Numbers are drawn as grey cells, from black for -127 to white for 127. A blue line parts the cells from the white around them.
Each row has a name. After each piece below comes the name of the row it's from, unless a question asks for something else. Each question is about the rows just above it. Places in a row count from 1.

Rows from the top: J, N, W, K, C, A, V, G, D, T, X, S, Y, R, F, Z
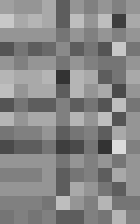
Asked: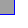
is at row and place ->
J, 1
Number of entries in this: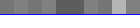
10
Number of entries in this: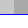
2
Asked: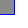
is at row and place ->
K, 5
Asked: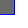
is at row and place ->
K, 4

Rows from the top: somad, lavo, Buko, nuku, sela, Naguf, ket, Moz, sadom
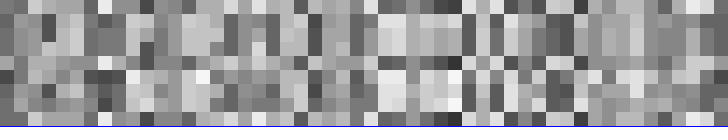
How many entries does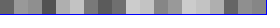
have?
19
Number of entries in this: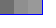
3
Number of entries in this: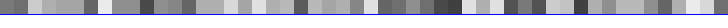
52
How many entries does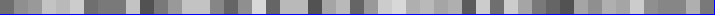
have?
51
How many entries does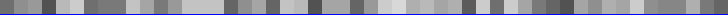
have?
52
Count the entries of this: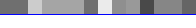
14
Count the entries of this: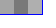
3

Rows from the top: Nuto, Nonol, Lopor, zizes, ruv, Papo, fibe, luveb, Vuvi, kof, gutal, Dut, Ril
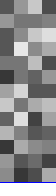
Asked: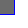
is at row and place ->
Dut, 3
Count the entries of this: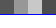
4
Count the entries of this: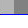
2
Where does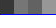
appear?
Papo
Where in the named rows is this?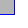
kof, 1
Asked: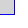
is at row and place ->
fibe, 2

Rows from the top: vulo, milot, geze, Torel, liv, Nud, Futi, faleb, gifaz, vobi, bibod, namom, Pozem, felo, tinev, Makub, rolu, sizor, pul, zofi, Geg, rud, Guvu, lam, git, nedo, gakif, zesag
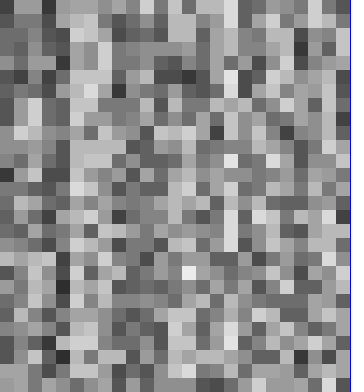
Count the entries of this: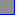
1
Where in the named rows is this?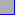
Guvu, 17

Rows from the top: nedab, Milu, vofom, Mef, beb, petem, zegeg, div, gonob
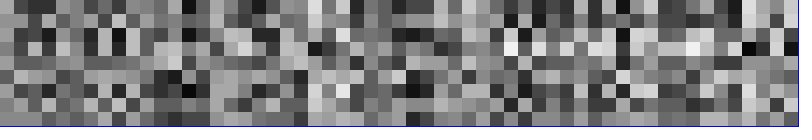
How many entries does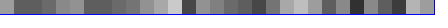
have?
31
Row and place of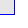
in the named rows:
zegeg, 25
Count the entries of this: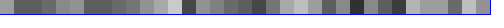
35
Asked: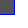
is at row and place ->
nedab, 20

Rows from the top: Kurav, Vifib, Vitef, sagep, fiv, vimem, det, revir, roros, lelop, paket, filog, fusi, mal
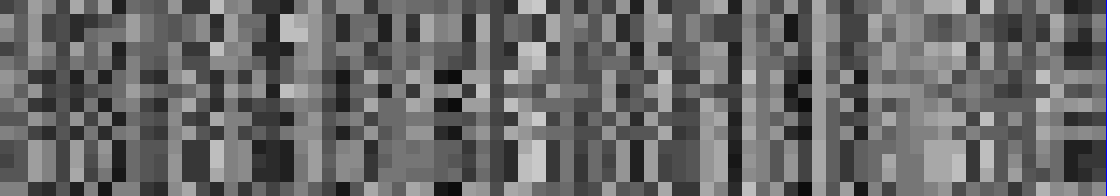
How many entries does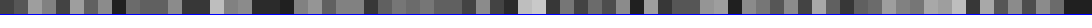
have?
78
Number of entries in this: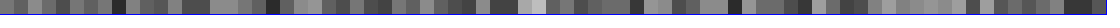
79
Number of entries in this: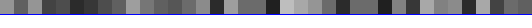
38
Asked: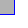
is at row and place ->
mal, 75
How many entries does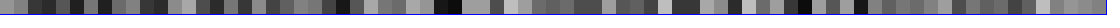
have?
79

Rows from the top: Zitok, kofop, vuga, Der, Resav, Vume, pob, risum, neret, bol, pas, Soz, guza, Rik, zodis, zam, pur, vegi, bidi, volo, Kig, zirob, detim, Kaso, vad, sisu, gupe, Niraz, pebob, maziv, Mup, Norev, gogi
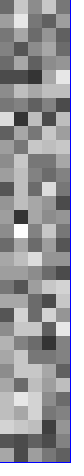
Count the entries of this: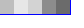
5
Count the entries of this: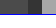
4
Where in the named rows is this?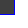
Mup, 4
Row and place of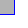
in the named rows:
vad, 1
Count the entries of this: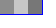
3
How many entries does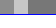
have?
4

